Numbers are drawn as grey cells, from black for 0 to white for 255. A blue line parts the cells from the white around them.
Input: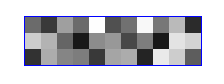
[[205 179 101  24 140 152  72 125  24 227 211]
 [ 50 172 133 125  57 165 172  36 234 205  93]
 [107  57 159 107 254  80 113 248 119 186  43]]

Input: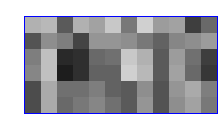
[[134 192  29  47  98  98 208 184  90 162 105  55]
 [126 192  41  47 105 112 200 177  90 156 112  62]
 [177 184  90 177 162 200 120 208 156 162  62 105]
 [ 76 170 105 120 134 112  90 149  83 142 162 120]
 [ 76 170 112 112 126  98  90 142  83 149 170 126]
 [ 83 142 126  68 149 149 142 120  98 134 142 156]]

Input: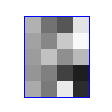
[[149 128  65  30]
 [177 114  86 227]
 [156 193 143 185]
 [162 135 201 249]
 [170 122 234  44]]

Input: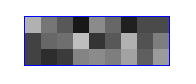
[[ 66  45  59 132 139 126 162  95 155]
 [177 118  88  24 139 103  32  74  74]
 [ 66 103 111 190  52  88 177  82 126]]

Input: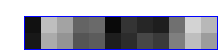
[[ 24 171 148  85  92  30  44  71  58 127 190 156]
 [ 17 190 163 100 106   9  52  38  30 112 211 184]]

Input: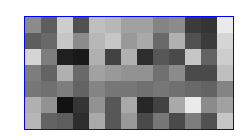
[[176 146  18  53 146  87 169  39  66 169 234 139 161]
 [213 125  31  25 176  66 176  45  87  74 198  99 205]
 [183  99  93  45 169  87 153  74 119  74 125  81 198]
 [119 112 125  99 132 119 119 112 119 112 105  99 132]
 [125  99 176 105 161 153 146 146 112 139  74  74 191]
 [ 93 105 198 139 183 198 153 169 105 176  81  59 213]
 [139  93 205  81 191 183 161 161 132 139  59  53 234]]

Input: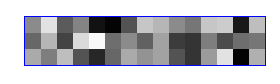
[[103 182  67 218 249 110 139  97 162  60  52 126  75 110 118]
 [139 226  91 132  18   4  83 198 182 139 118 198 204  25 190]
 [170 126 190  83  39 103 170 147 162  83  52 155 226   4 176]]
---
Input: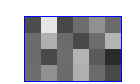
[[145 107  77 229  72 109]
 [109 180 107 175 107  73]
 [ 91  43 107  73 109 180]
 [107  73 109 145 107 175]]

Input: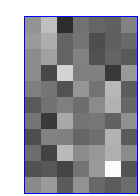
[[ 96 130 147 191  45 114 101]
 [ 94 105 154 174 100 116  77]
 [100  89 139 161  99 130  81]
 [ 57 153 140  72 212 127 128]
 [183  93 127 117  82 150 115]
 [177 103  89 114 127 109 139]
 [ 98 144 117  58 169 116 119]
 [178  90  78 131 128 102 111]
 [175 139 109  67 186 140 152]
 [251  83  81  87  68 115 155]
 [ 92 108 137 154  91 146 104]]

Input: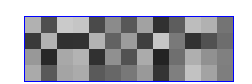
[[177 116 177  79 202 197  74 139  88 162  49  93 189]
 [ 81 109  58 178  49  50 179  98 156  63 198 121  50]
 [145 128 152  40 168 179  49 144  82 171  35 111 175]
 [163 126 170  89 164 171  90 103 120 153  52 127 194]]

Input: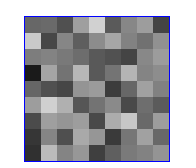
[[157  68 103 106  80 159 209  90 135]
 [113 145 202  71 134  94 140 166 130]
 [136 156 125 131 121 109  89  81  68]
 [132 141  26 165 115 183  89 116 180]
 [161 129 102  80  70 148 155  60 103]
 [110  91 157 208 176  86 115 138  73]
 [105 157  75 159 149 157  73 172 199]
 [161 104  54 133  79 169 150  58 118]
 [130 148  48 187 132 151  63  95 122]]

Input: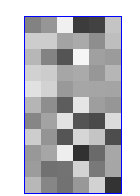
[[ 66 196 130 150 240  60]
 [142 190 205 205 163 170]
 [160 155 183 131  84 245]
 [151 182 209 204 166 170]
 [165 164 225 210 153 166]
 [158 150 181 142  93 229]
 [ 74 219 134 163 226  84]
 [196  77 205 148  85 214]
 [106 167 152 166 238  49]
 [121 166 156 113 115 211]
 [210  51 184 134 114 152]]

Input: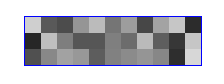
[[198  44 207  89  76 149 187 117 157  71 163]
 [ 55 198  38 191 126  86  86 127 108 186  94]
 [ 46 215  80 136 162 152  93 129 139 149 135]]

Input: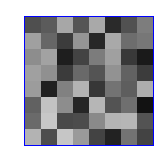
[[ 81 125  79  91 167  85 169  42]
 [109 119 160 102  60 149  39 169]
 [ 57  26 141 162  30  67 124 160]
 [ 98  60 160 144  59 105  84 146]
 [ 94 173 156  32 129 179  55 115]
 [111  18  97 194 141  38 182  83]
 [182  83 106 199  73  76 138 180]
 [115  67 179  77 198 154  67  34]]
